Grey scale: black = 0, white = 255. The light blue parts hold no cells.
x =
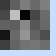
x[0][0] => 58
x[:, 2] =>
[125, 5, 135, 148, 115]
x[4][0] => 63
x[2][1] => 94
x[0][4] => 127
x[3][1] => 105
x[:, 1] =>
[95, 191, 94, 105, 100]

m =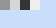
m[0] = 149
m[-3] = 214

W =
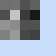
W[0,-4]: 111
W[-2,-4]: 147
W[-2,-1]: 81
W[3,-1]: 64
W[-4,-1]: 95
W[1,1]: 195

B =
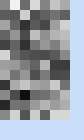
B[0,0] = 134
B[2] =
[164, 101, 50, 89, 71, 159, 208]
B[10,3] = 154
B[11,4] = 97
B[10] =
[39, 115, 111, 154, 180, 157, 173]
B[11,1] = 209
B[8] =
[52, 171, 197, 164, 155, 201, 113]
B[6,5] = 62
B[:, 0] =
[134, 91, 164, 100, 66, 211, 158, 172, 52, 137, 39, 136]
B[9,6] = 184
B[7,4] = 123
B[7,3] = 80
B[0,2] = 108
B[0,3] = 217
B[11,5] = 214
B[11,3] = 204
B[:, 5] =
[196, 114, 159, 180, 127, 90, 62, 73, 201, 138, 157, 214]
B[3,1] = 149
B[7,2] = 151
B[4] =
[66, 99, 49, 117, 150, 127, 175]
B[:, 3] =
[217, 79, 89, 190, 117, 78, 99, 80, 164, 106, 154, 204]

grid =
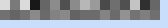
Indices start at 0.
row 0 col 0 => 219
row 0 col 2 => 219
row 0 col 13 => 196
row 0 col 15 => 103
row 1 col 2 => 114
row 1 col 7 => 99
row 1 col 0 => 113
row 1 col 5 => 130

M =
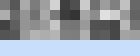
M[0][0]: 122
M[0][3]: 124
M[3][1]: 87
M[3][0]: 84
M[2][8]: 153
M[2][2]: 148
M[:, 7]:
[79, 52, 117, 125]
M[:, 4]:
[159, 169, 155, 173]
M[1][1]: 105
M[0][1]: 87
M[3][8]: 175
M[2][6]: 119
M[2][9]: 82
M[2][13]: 116
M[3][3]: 179
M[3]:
[84, 87, 154, 179, 173, 180, 127, 125, 175, 88, 92, 71, 163, 158]
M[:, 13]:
[104, 99, 116, 158]
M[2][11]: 70

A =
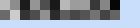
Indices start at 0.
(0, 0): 188
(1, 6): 93
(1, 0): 106
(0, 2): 28
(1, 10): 68
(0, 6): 184
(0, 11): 6
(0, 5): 25

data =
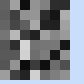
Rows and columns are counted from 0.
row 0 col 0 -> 98
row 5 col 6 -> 148
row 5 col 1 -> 88
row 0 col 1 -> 161
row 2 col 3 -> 168
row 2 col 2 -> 95
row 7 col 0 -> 157
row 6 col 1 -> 147
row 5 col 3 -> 110
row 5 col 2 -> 209
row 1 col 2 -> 146
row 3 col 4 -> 161
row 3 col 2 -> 58
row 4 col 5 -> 120
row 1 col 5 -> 21
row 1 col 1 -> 63

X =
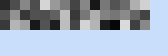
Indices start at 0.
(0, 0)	40
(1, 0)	81
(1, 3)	81
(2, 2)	160
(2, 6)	189
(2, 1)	181
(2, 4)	83
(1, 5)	97
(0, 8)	135
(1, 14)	67
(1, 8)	119
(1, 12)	138
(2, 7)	68
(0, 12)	107

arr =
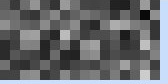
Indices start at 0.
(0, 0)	92
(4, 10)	60
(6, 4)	106
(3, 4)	66
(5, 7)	34
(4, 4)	36
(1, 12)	108
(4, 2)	131
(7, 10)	81
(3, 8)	62
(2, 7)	139
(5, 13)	65
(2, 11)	173
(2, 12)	161
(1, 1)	108
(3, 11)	95
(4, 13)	58
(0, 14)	155
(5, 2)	72
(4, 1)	63
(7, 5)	71
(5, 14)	80
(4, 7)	47
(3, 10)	77
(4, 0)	43
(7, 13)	96
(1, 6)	73
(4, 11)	83
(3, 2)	155
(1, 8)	119
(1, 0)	104
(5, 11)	76
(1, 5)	134
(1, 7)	98
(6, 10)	97
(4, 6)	117
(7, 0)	66
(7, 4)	54

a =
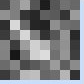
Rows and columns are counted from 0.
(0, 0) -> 71
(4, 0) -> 132
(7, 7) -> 49
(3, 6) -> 149
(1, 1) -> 127
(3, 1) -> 128
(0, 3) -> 85
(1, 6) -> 52
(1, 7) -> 155
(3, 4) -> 50
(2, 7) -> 106
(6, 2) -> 73
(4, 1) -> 60
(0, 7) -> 104
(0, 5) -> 86
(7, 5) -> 109
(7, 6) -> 181
